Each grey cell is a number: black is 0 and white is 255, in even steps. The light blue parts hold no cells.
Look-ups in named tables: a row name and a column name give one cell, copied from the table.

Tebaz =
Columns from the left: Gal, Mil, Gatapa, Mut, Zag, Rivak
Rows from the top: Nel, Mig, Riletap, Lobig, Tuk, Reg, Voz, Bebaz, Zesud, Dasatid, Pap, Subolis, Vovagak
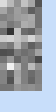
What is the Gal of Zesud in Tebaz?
117
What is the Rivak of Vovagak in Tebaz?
134
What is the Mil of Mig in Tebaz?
133
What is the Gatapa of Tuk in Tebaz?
193
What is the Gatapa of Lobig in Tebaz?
136
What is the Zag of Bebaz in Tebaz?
121
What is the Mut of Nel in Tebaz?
194
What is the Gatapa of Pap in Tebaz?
164
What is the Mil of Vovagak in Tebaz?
118
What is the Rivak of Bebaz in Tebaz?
162
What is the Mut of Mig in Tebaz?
141
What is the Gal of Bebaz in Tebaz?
79
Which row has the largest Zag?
Reg

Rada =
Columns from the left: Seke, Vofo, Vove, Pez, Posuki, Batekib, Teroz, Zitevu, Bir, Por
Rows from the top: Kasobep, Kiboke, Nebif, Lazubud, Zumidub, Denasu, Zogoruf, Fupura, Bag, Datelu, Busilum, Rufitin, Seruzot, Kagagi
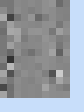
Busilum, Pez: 142
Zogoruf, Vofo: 159
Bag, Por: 137
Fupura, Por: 148
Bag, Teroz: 143
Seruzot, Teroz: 163
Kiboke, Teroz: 143
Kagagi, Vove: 140
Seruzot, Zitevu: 140
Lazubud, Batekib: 134
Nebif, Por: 129
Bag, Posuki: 136
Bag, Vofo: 50
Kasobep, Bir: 108
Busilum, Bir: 203

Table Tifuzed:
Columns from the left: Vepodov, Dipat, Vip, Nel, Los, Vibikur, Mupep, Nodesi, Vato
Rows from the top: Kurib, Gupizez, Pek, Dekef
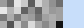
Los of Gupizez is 146
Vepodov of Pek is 121
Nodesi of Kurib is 145
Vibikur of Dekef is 168
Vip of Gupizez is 213
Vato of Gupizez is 159
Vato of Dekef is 19
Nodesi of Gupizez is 153
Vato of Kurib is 110
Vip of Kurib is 229
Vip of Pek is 124
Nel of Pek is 168
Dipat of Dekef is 84
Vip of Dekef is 203
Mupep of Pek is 161
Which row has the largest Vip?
Kurib

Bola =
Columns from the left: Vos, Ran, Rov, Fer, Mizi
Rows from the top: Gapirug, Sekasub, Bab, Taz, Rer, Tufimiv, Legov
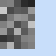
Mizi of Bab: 103
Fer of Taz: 106
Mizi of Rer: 126
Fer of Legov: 113
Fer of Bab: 143
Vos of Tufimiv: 51

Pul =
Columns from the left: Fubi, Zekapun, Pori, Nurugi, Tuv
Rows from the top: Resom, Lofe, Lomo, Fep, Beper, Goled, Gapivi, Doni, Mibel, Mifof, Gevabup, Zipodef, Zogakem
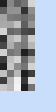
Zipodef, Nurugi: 57
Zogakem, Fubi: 200
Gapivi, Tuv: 182
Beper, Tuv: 68
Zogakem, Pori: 243
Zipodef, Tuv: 221
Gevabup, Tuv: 62
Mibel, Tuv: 164
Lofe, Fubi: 96
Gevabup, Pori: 184
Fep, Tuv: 148
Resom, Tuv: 212
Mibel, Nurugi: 101
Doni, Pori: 130
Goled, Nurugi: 126
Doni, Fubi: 208
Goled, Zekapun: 181
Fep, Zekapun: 166
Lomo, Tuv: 126

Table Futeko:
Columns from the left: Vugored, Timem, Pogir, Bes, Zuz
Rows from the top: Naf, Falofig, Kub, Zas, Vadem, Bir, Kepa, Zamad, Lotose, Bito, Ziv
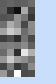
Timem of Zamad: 154
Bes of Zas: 72
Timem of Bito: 125
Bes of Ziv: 74
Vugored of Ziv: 153
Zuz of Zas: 140
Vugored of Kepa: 122
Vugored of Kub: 82
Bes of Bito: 81
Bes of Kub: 117
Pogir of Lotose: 158
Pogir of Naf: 94
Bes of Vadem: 108
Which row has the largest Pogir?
Ziv

